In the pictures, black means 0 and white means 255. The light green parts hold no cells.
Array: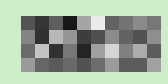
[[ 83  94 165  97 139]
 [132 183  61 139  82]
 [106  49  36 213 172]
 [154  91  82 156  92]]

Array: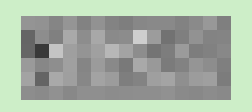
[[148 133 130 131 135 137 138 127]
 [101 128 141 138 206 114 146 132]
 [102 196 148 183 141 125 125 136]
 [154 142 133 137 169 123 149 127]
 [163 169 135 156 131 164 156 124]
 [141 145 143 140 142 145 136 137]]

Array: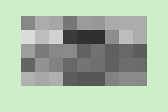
[[135 166 155 170 172]
 [220 209  49 141 172]
 [157 135  98  95  93]
 [101 130 116  96 107]
 [177 175  87 130 137]]

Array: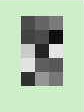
[[ 75 122]
 [ 66  15]
 [201 228]
 [226  87]
 [ 48 119]]

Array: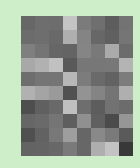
[[103 109 123  93]
 [108 105 132  96]
 [127 102 133 170]
 [168 193 119 120]
 [110 117 124  98]
 [177 154 147 116]
 [ 78 105 110 114]
 [102 117 144  75]
 [ 80 120 102 122]
 [ 99 104 103 195]]

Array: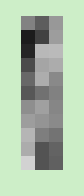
[[130 152]
 [ 28 157]
 [ 37 186]
 [ 75 172]
 [104 137]
 [ 87 129]
 [142 134]
 [157 138]
 [181 115]
 [172  99]
 [210  96]]

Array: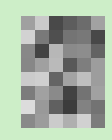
[[160  73 108]
 [210  79 120]
 [136 183 141]
 [135 186 126]
 [203 100 191]
 [124 138 115]
 [220  96 130]
 [137 203 209]]
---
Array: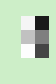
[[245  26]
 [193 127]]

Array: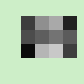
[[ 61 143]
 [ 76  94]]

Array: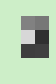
[[129 119]
 [215  48]]

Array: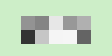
[[147 132]
 [ 51 198]]

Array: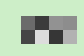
[[107  59]
 [ 69 220]]

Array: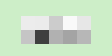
[[236 235]
 [197  63]]
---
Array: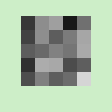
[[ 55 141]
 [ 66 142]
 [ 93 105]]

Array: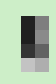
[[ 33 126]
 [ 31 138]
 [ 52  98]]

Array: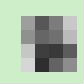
[[158  87]
 [144 102]
 [198  62]]

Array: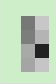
[[120 199]
 [125 180]
 [169  34]]

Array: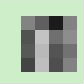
[[131  95]
 [ 82 195]
 [ 88 185]]

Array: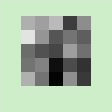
[[175 159]
 [227 149]
 [108  81]]

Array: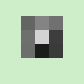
[[100 132]
 [111 211]
 [109  28]]
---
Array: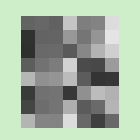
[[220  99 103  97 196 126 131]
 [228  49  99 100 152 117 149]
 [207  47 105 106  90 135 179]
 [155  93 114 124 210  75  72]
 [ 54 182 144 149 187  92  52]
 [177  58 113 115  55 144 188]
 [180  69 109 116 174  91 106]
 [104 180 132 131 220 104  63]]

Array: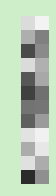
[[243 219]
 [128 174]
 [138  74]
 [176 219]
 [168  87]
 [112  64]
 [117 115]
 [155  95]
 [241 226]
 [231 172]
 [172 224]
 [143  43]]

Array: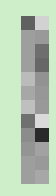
[[210  96]
 [153 158]
 [110 158]
 [103 158]
 [146 187]
 [151 167]
 [153 191]
 [218 112]
 [ 42 140]
 [162 148]
 [153 158]
 [167 158]]

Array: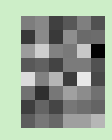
[[ 81 125 136  64  88 127]
 [108  56 138  57 142 106]
 [  2 156 206 129 121 200]
 [ 81  88  97  67 123 123]
 [ 72 219 129 181  60 232]
 [113 113  47 119 160 140]
 [100  62 100  69 119 110]
 [182  93 119 103 159 159]]

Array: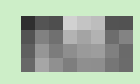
[[ 82  47  84  78 209 196 189  83]
 [131  83 129 112 179 164 178 109]
 [106  95 150 124 142 154 157 128]
 [107 104 166 144 126 143 142 118]]

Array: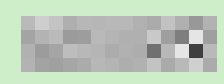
[[178 186 206 196 175 183 182 184 184 177 171 194 176 152]
 [159 164 179 186 155 157 185 180 176 176 201 159 126 229]
 [185 177 156 165 189 184 181 172 177 173 112 184 229  63]
 [171 179 163 160 166 171 183 180 174 177 195 170 185 208]]

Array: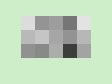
[[227 220 148 157 118]
 [183 185 197 166 147]
 [163 145 137 172  61]]

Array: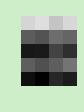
[[215 213 222 196]
 [101  92  83 109]
 [ 47  24  26  67]
 [116  94  80  94]
 [ 28  15   2  39]]
